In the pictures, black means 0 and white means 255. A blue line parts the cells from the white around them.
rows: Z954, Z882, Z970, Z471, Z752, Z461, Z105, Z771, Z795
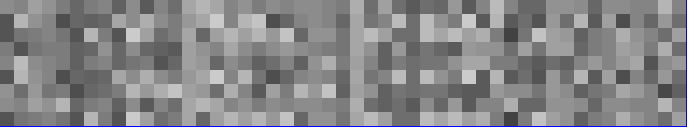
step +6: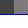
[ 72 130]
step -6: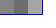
[126 104 160]
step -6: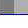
[118 168]
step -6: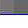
[111  97]
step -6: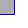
[168]
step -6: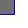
[104]

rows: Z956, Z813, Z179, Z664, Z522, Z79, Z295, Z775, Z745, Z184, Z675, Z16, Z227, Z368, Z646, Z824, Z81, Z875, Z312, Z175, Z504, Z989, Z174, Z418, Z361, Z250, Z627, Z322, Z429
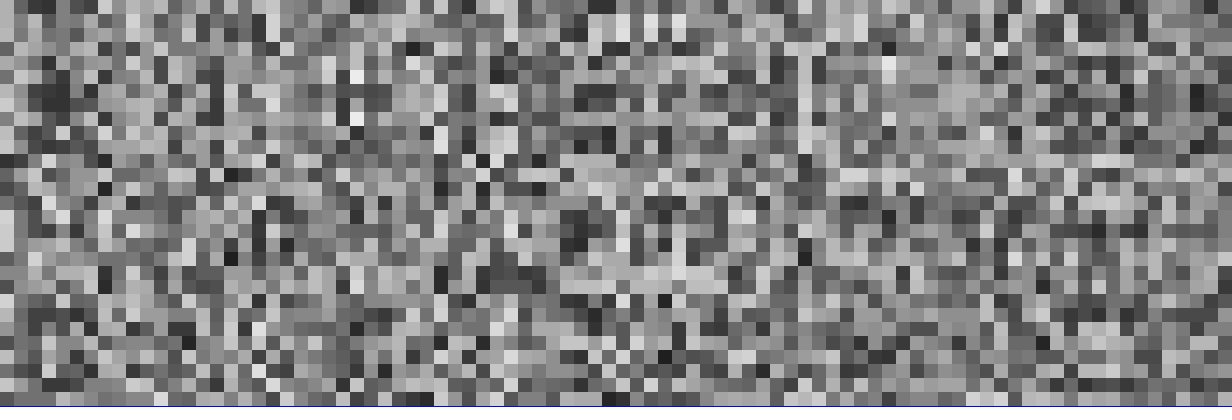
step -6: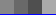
[129  99  73 164]
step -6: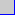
[197]
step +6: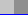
[203 149]
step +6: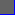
[105]
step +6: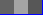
[105 170  93]
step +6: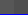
[93 85]
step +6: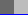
[111 195]

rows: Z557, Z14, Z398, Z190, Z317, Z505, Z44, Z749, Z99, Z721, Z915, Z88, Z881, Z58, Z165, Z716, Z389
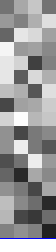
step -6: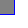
[123]
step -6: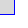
[211]

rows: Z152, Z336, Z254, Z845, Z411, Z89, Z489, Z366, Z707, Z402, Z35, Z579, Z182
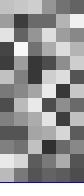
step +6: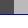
[ 83 192]
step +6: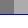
[127 178]
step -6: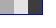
[166 221  55]
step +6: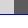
[220  98]
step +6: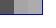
[ 90 171 178]

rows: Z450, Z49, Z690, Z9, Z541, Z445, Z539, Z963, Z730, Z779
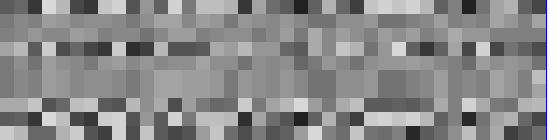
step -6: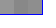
[144 130 136]
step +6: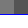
[127  90]
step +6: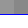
[156 142]
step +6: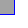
[169]
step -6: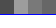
[ 71 151 115  97]

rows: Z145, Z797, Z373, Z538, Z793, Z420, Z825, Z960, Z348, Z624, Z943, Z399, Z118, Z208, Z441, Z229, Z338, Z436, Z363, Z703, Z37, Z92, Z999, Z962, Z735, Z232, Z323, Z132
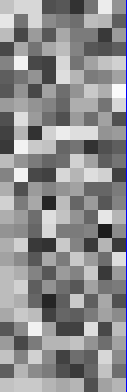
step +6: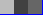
[194  71 108]
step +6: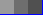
[161 116  86]
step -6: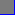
[117]
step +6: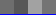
[116  93 168 122]
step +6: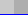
[207 180]
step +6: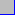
[194]

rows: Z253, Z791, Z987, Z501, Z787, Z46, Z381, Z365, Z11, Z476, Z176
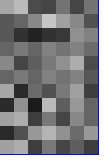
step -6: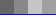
[ 95 130 192 154]
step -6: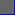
[95]

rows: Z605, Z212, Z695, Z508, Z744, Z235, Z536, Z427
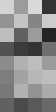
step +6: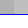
[183 196]
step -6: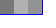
[114 171 141]
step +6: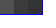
[87 65 57]

